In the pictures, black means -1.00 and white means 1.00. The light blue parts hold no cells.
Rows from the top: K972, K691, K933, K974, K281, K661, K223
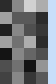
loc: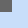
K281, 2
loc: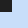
K933, 0
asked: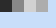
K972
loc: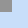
K661, 3
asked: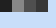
K933
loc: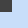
K223, 0

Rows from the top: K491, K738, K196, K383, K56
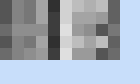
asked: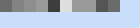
K56
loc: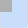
K491, 7

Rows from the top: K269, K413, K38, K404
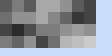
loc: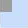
K38, 6
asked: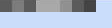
K269
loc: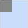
K413, 4
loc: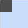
K38, 2
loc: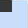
K413, 6

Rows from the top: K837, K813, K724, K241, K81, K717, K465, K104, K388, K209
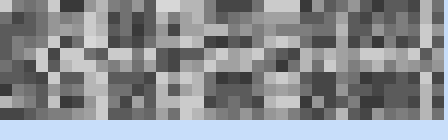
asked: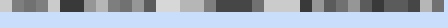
K837
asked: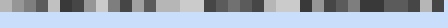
K388
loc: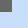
K209, 12
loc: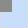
K813, 6
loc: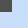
K465, 2
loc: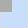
K813, 8
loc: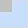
K388, 4

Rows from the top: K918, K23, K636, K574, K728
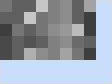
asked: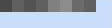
K574
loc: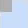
K728, 2
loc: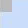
K636, 6
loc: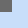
K574, 6
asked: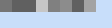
K918
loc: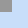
K636, 5
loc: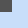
K574, 2

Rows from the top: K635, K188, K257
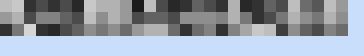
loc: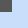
K635, 26
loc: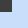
K257, 23
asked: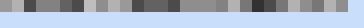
K188
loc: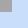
K257, 20

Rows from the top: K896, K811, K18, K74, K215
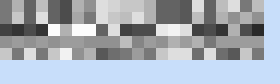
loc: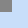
K74, 11
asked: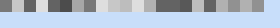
K811
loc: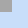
K811, 6
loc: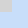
K896, 9

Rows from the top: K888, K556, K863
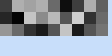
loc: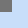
K863, 8
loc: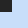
K556, 0
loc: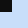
K888, 5
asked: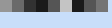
K863
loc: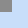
K556, 3
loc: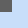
K888, 8
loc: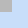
K556, 4

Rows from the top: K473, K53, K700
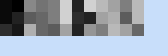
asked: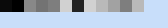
K473
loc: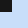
K700, 1
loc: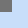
K473, 3
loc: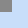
K473, 2

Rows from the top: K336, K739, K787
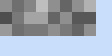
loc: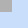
K336, 7
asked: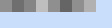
K336
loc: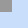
K787, 0
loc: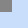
K336, 2
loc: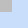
K336, 3
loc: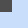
K739, 0

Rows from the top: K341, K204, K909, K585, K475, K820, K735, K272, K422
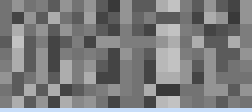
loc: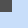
K909, 18
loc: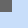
K204, 11
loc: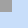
K204, 7
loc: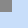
K422, 6

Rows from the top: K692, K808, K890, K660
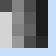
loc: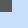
K808, 2
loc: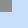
K808, 1
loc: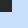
K660, 3

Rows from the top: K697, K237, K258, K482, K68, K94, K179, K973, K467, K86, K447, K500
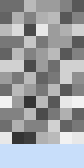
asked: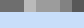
K697
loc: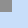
K179, 6
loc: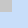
K482, 2
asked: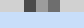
K94
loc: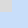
K258, 1

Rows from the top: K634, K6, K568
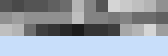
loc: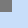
K6, 9
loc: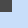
K634, 1
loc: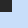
K568, 5
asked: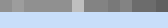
K6
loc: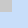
K634, 10
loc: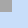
K568, 10

